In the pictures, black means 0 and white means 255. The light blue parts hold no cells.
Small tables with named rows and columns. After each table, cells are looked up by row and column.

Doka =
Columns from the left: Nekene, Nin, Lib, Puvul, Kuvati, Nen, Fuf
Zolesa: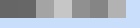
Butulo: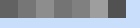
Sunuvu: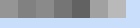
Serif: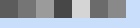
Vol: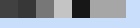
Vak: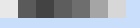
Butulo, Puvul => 116
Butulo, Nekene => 98
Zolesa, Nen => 133
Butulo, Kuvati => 128
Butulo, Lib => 141
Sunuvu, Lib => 138
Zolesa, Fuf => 178
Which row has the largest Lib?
Zolesa

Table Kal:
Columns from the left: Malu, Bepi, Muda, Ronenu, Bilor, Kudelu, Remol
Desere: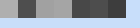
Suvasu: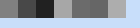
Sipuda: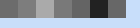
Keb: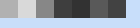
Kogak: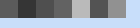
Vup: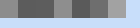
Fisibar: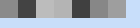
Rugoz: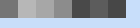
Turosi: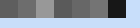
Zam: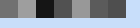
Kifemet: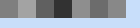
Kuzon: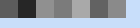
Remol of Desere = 61
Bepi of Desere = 78
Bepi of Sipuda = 125
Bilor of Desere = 72
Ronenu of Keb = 62
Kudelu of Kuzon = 98
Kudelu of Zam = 91
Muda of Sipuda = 170
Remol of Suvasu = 173
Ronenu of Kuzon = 123
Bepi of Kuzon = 38
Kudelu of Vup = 110
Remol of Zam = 78
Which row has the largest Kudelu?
Fisibar

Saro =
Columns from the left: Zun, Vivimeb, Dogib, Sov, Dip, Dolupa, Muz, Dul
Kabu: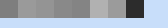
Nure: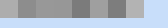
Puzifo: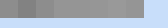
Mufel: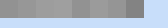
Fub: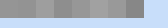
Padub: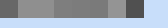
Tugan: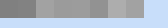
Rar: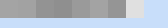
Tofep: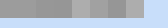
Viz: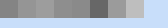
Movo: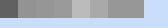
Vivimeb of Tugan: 130
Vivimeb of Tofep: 156
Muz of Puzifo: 153
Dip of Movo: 187
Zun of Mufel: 146
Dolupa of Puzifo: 150
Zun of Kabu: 126
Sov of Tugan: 155

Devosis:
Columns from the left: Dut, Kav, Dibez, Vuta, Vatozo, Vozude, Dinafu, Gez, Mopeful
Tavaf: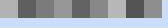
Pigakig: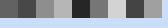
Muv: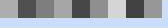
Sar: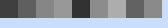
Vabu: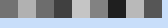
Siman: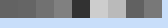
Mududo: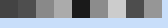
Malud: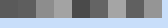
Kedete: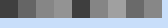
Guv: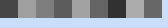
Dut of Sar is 63
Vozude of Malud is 100
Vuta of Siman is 128
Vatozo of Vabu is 197
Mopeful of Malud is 149
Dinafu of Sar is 173
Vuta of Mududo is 171
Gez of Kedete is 106
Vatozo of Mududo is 26
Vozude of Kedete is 133
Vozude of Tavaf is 136
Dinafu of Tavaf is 183
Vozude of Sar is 140
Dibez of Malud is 141
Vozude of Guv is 100
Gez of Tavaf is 84
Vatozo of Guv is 162
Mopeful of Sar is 138

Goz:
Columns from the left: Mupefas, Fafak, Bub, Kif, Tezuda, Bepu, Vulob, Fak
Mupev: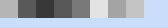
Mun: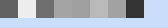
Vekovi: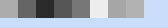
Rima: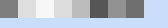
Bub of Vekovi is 42
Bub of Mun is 110
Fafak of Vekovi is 101
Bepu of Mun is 185
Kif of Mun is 164
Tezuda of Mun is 159
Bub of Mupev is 56

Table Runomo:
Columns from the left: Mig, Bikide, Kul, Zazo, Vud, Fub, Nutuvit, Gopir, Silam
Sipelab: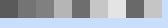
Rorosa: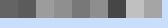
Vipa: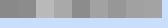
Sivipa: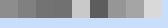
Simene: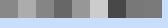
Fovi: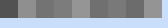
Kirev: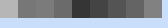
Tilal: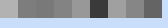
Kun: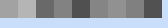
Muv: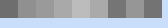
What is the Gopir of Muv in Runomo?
150
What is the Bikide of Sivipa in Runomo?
128
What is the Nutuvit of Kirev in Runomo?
84
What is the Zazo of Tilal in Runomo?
131
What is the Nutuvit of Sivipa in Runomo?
150
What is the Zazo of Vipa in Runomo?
169
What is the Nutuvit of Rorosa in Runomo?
70
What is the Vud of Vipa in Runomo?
140
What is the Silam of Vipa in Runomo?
163
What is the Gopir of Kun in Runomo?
128
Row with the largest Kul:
Vipa

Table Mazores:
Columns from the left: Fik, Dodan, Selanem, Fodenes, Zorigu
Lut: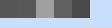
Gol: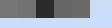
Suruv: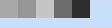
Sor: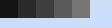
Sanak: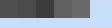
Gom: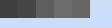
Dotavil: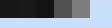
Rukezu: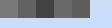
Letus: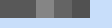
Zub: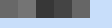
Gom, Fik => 63
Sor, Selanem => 62
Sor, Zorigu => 118
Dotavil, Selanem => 19
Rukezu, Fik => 121
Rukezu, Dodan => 98
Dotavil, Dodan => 25
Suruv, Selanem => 197
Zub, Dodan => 116
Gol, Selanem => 43
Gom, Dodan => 69
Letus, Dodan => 88
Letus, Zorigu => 81
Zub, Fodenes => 68
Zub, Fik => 104
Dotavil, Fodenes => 80
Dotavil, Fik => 24
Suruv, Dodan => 150
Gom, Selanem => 94

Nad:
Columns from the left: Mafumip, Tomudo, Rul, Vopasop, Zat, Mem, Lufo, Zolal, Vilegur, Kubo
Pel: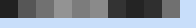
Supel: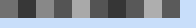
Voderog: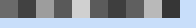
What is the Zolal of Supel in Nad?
88
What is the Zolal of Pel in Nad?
36
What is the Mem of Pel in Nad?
138
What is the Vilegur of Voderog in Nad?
185
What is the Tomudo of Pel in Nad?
86
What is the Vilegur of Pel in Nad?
47
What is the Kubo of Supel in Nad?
90
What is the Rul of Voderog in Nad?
157
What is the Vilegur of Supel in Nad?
174
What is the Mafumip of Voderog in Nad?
106
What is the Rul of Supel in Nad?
136
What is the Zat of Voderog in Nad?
208
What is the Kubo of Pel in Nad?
112
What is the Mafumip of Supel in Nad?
112
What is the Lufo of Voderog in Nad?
62
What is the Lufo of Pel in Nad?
51
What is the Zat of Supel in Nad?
169
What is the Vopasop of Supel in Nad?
84
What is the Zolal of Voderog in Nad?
95
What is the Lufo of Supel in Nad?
54
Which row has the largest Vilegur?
Voderog

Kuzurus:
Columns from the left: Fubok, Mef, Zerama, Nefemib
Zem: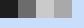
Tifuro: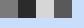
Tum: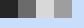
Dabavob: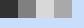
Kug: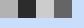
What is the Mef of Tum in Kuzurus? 107
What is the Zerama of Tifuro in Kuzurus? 214
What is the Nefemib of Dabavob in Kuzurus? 169
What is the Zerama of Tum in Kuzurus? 216
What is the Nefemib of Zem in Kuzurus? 169
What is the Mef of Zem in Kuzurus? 108
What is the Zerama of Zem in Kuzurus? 202
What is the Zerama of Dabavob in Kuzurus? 216
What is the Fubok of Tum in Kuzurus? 38
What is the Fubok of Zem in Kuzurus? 30
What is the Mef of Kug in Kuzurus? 44
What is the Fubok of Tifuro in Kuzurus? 122
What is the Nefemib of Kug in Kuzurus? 101
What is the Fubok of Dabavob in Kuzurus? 50
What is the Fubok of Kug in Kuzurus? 178
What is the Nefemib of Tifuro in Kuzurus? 89
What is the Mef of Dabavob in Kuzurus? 128
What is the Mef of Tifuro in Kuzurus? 43

